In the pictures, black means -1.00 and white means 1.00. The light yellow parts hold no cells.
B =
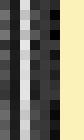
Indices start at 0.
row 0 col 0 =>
-0.44
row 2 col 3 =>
-0.63
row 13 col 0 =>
-0.20
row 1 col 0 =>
-0.12
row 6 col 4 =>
-0.54
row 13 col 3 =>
-0.43
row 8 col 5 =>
-0.62
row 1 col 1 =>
-0.76
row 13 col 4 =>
-0.58
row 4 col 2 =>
0.80
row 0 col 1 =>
-0.80
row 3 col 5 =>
-0.99
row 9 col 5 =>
-0.57
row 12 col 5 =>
-0.80
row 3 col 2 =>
0.47
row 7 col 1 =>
-0.79
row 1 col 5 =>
-0.97
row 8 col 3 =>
-0.73
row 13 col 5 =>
-0.90
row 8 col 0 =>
-0.53
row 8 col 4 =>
-0.54
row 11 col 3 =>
-0.39
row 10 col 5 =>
-0.84

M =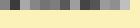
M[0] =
0.03
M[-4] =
-0.33
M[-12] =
-0.54
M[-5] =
-0.46

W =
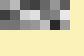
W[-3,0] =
0.17
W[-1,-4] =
0.18
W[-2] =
[-0.51, -0.22, 0.64, 0.75, -0.08, 0.01, 0.82]
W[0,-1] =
-0.28

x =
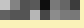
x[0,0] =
0.54
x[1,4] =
-0.45
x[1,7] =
-0.06
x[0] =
[0.54, 0.03, -0.36, -0.30, -0.89, -0.05, -0.20, -0.53]
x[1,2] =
-0.34

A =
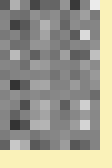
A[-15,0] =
-0.31
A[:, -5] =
[-0.21, 0.10, 0.13, -0.07, 0.02, -0.10, 0.04, -0.09, 0.03, 0.06, 0.12, 0.03, 0.03, 0.05, 0.02]
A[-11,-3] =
0.05
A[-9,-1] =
0.09
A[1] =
[0.03, -0.10, -0.13, 0.13, 0.03, 0.10, -0.11, 0.06, 0.25, -0.04]
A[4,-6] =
0.15
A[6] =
[0.05, 0.03, -0.12, 0.25, 0.21, 0.04, 0.03, 0.00, 0.22, 0.09]
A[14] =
[-0.23, 0.57, 0.36, -0.30, -0.19, 0.02, 0.22, -0.32, -0.20, 0.03]
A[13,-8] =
0.08
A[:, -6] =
[-0.19, 0.03, 0.40, 0.28, 0.15, 0.03, 0.21, 0.05, 0.30, 0.03, 0.40, 0.29, 0.41, 0.03, -0.19]
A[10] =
[0.10, 0.03, -0.39, 0.23, 0.40, 0.12, -0.26, 0.19, 0.62, 0.09]
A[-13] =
[0.05, -0.50, -0.31, 0.03, 0.40, 0.13, -0.20, 0.10, 0.03, 0.04]
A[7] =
[-0.05, 0.03, 0.05, 0.03, 0.05, -0.09, 0.07, -0.11, 0.03, 0.20]
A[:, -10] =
[-0.31, 0.03, 0.05, -0.05, 0.12, -0.07, 0.05, -0.05, 0.14, 0.03, 0.10, 0.04, 0.07, -0.03, -0.23]
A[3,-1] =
0.03
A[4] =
[0.12, -0.13, -0.11, 0.16, 0.15, 0.02, -0.10, 0.05, 0.03, 0.13]
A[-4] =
[0.04, -0.23, 0.01, 0.17, 0.29, 0.03, -0.07, 0.06, 0.21, 0.07]
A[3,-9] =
0.03
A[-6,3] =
0.08
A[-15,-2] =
0.03
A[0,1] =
0.38
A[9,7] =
0.03
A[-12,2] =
-0.18
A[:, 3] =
[-0.45, 0.13, 0.03, 0.04, 0.16, -0.25, 0.25, 0.03, 0.28, 0.08, 0.23, 0.17, 0.39, -0.07, -0.30]
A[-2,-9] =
0.08

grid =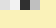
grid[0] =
0.76
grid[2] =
-0.62
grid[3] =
0.50

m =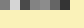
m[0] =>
-0.02
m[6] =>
-0.59
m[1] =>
0.67

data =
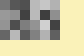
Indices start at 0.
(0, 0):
-0.07
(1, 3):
0.46
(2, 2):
-0.01
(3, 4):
0.40
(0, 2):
-0.37
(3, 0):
-0.20
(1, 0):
0.20

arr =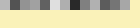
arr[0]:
0.45
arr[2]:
0.15
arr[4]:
-0.24
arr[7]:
-0.68

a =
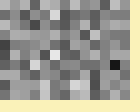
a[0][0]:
0.45
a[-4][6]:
0.06
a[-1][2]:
0.25
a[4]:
[-0.48, -0.01, 0.03, 0.09, 0.23, -0.11, -0.31, 0.27, 0.17, -0.19, 0.01, 0.17, -0.05]
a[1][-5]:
-0.06
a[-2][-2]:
0.05
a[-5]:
[-0.38, 0.39, 0.00, 0.25, -0.35, 0.81, -0.21, -0.26, 0.15, 0.38, 0.03, 0.31, 0.31]
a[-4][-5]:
-0.12
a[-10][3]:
-0.22
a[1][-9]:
-0.04
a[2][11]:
0.35
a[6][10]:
0.06
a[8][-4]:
-0.39
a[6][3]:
0.67
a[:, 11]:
[0.49, -0.01, 0.35, -0.04, 0.17, 0.31, -0.83, 0.22, 0.05, 0.38]
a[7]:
[0.33, 0.34, -0.03, -0.24, 0.14, 0.06, -0.25, -0.08, 0.32, -0.35, 0.20, 0.22, -0.11]
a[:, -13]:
[0.45, -0.14, 0.45, 0.02, -0.48, -0.38, -0.24, 0.33, -0.30, -0.09]
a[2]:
[0.45, 0.17, -0.07, -0.43, 0.11, -0.13, -0.31, 0.01, 0.39, -0.24, 0.19, 0.35, 0.29]
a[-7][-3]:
0.05
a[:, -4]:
[0.18, -0.27, -0.24, 0.50, -0.19, 0.38, -0.12, -0.35, -0.39, -0.26]
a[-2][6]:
0.07
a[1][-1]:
-0.02
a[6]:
[-0.24, -0.03, -0.27, 0.67, 0.13, -0.17, 0.06, 0.08, -0.12, -0.12, 0.06, -0.83, 0.02]
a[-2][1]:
0.24
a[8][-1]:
0.20
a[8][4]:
0.56
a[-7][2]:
0.33
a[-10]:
[0.45, 0.21, 0.40, -0.22, 0.45, 0.36, 0.00, 0.47, 0.08, 0.18, -0.27, 0.49, 0.18]

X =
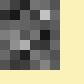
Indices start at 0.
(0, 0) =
-0.23
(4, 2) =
0.37
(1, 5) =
-0.18
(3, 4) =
-0.83
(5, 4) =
-0.22
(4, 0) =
-0.31
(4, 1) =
0.12
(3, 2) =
-0.34
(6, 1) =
-0.56
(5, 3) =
-0.05
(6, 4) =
0.03
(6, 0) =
-0.36
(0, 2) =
-0.72
